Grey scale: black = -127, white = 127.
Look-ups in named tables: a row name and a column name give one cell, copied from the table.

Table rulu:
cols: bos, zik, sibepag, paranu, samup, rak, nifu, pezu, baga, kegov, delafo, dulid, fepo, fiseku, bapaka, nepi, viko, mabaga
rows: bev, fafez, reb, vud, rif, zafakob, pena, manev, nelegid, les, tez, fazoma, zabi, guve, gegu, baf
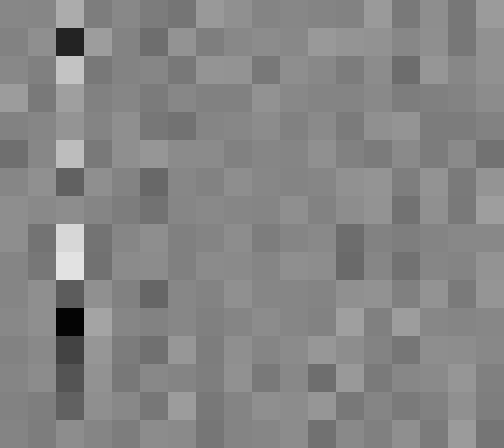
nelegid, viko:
8
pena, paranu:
15
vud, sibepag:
31
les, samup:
11
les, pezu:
11
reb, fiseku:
12
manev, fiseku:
19
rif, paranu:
4
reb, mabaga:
17
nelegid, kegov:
-2
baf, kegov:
6
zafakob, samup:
15
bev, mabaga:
27
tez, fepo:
16
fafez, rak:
-17
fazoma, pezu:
0
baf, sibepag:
13
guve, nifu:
4
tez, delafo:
6
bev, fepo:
2

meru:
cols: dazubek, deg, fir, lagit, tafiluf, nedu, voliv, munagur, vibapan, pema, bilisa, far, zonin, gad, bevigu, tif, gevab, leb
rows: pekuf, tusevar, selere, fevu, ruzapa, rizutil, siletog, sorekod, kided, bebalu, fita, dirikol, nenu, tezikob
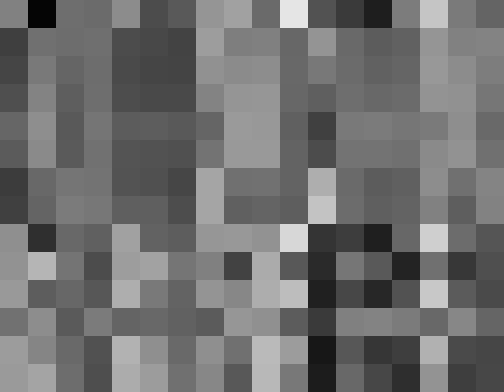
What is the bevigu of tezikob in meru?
-81
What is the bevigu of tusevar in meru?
-30
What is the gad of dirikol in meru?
3
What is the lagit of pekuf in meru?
-20
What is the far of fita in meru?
-95
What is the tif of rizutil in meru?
10
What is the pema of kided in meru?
18
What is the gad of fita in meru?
-88
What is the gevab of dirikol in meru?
7
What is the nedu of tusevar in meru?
-55
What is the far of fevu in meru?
-32
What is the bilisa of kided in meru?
87
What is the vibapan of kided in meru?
24
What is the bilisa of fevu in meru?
-24
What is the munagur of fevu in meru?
3
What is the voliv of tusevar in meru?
-60

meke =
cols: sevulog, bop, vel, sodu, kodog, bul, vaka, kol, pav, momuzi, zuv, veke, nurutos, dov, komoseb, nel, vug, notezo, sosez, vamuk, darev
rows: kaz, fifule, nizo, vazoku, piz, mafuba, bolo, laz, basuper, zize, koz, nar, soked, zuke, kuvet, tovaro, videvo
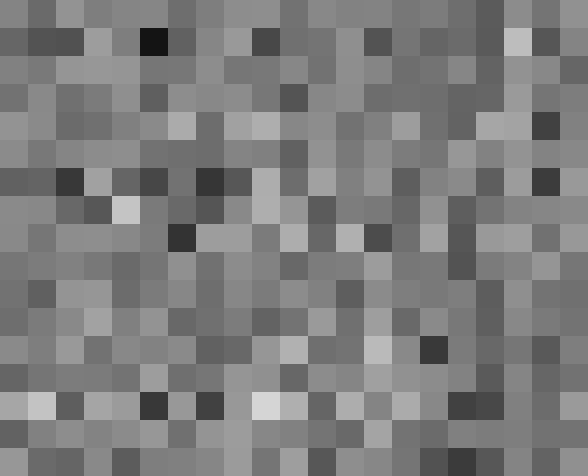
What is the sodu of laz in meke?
-40
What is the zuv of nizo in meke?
7
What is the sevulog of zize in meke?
-9
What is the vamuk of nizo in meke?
8
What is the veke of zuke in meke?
12
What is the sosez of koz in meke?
15
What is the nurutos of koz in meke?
-33
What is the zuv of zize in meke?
-23

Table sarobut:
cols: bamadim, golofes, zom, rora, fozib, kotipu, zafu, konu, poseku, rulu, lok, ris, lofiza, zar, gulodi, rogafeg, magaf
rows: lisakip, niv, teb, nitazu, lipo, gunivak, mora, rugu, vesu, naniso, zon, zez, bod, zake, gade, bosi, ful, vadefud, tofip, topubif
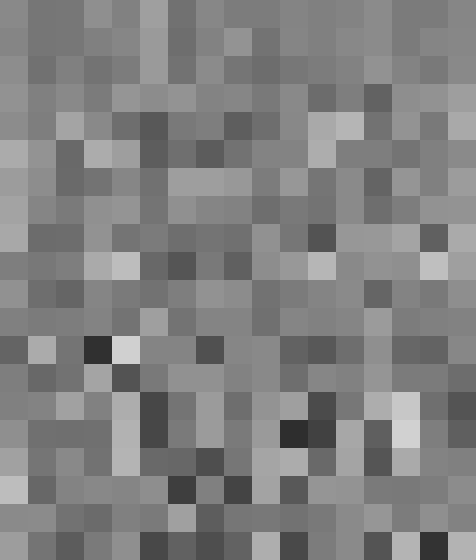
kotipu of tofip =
-5
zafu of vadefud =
-65
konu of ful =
-49
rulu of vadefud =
35
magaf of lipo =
41
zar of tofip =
22
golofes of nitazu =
0
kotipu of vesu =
-4
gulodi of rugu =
-2
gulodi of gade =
71
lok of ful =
44
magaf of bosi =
-32
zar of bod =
15
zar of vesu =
24
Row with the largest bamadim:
vadefud

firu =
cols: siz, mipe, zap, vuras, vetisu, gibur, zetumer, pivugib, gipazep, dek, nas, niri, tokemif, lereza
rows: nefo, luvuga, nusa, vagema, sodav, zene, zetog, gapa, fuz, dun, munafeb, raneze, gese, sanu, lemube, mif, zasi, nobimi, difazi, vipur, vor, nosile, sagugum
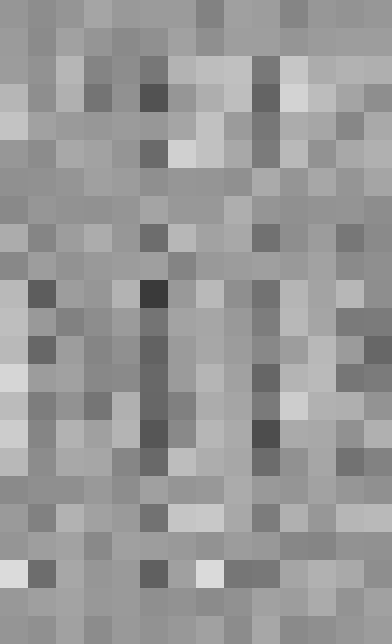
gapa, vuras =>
17
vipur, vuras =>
9
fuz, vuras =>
44
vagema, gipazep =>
62
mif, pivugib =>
54
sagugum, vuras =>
12
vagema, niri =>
60
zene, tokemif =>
40

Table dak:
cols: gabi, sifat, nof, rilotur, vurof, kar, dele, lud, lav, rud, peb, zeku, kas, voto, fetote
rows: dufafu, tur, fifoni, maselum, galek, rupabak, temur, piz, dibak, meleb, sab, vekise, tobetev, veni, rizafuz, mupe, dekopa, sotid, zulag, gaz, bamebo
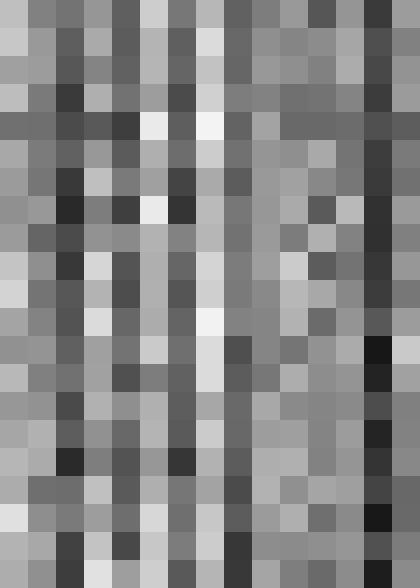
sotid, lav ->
-52
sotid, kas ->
31
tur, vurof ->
-35
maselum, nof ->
-69
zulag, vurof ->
-17
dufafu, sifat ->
1
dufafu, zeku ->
-41
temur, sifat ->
-9
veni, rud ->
-8
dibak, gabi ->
27
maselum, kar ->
29
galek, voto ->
-47
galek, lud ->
115
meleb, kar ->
47
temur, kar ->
32
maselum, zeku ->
-12
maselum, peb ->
-15
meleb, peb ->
75
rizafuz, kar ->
48
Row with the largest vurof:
bamebo

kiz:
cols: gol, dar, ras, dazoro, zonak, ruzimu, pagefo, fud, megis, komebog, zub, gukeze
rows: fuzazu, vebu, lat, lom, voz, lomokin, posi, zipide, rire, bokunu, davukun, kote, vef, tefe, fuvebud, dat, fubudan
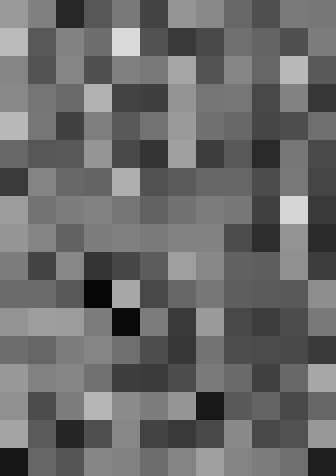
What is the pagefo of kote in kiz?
-70
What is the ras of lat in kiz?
5
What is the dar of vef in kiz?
-26
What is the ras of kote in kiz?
28
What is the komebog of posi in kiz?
-51
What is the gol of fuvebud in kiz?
16
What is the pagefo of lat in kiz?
38

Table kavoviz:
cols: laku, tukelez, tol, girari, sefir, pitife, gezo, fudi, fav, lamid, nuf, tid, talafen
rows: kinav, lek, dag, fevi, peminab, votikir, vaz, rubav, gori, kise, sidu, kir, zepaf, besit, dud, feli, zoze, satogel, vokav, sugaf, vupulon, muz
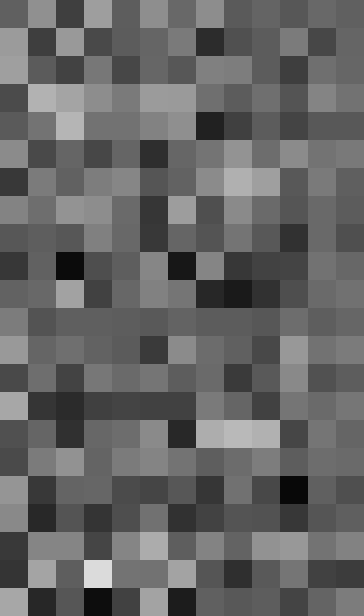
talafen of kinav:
-31
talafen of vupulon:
-67
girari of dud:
-63
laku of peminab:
-37
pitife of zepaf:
-69
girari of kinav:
30
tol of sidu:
34
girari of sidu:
-62
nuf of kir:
-18
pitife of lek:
-26
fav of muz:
-39
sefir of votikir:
-26

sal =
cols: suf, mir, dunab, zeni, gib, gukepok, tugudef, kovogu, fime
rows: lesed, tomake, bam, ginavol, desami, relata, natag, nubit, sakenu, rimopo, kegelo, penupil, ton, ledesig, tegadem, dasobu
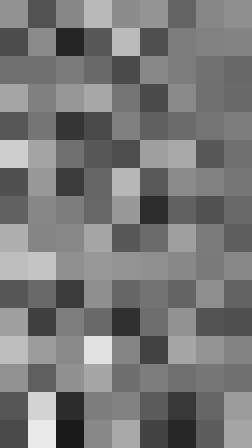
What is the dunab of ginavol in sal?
22
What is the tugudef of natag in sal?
11
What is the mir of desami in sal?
-10
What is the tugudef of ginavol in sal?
9
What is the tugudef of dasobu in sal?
-88
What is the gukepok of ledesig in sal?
-2
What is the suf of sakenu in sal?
46
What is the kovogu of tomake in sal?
1
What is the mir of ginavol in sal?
0
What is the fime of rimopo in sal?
8
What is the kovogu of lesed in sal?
6
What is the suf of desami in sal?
-40
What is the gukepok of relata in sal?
31
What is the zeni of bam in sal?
-22

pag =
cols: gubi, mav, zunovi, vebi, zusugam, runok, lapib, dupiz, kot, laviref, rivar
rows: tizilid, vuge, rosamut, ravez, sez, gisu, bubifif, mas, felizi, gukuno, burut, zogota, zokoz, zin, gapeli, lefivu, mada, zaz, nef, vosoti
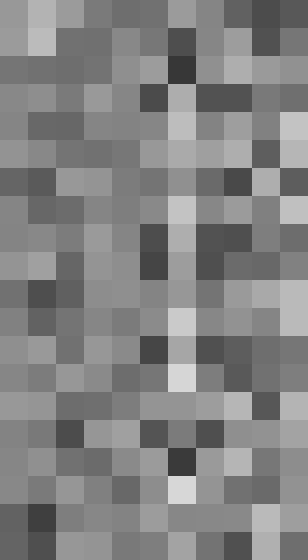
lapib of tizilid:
27
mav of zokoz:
25
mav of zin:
-3
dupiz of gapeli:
29
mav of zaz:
-5
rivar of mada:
13
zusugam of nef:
3
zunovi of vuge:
-14
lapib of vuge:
-49
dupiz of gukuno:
-48
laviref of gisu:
-33
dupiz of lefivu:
-48
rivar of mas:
64
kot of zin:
-38

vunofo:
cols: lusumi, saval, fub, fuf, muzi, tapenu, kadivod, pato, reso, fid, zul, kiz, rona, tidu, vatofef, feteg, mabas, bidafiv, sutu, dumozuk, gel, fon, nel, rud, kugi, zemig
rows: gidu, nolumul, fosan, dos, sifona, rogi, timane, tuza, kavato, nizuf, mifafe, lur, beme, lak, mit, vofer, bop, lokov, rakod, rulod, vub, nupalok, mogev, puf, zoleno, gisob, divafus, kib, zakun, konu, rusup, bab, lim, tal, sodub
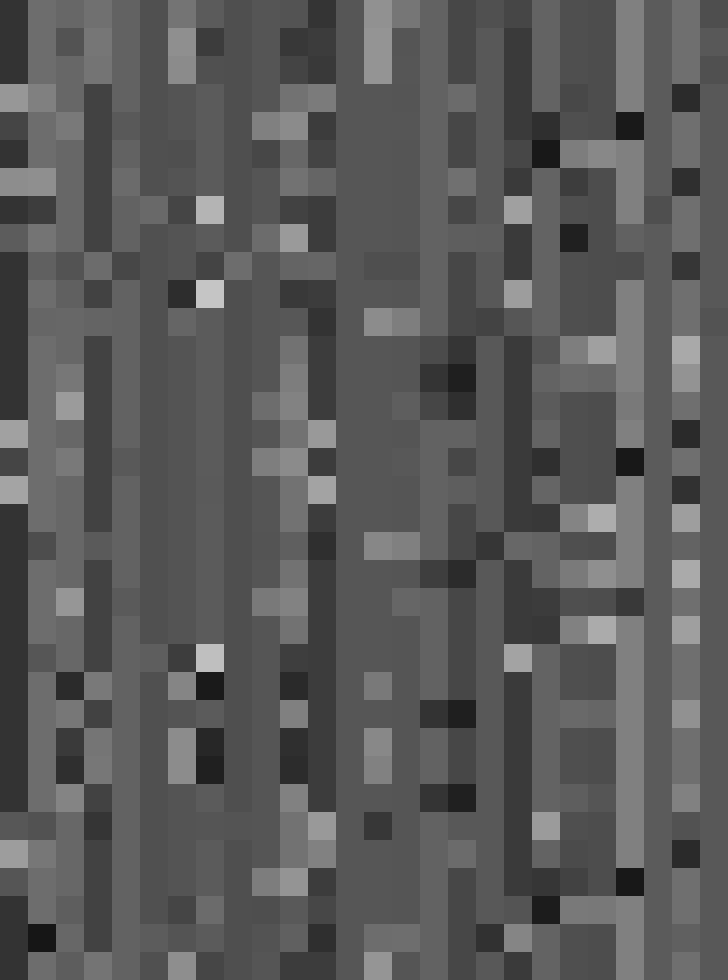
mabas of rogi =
-56
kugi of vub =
42
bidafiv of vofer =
-39
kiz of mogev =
-67
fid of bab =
-2
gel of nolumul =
-48
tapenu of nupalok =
-47
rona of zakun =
-41
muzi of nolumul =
-29
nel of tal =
0
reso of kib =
-48
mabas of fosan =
-56
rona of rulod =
-41
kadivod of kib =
12
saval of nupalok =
-18
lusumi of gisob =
-76
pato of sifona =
-36
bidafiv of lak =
-39
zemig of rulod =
-39
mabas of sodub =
-56
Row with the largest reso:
nizuf

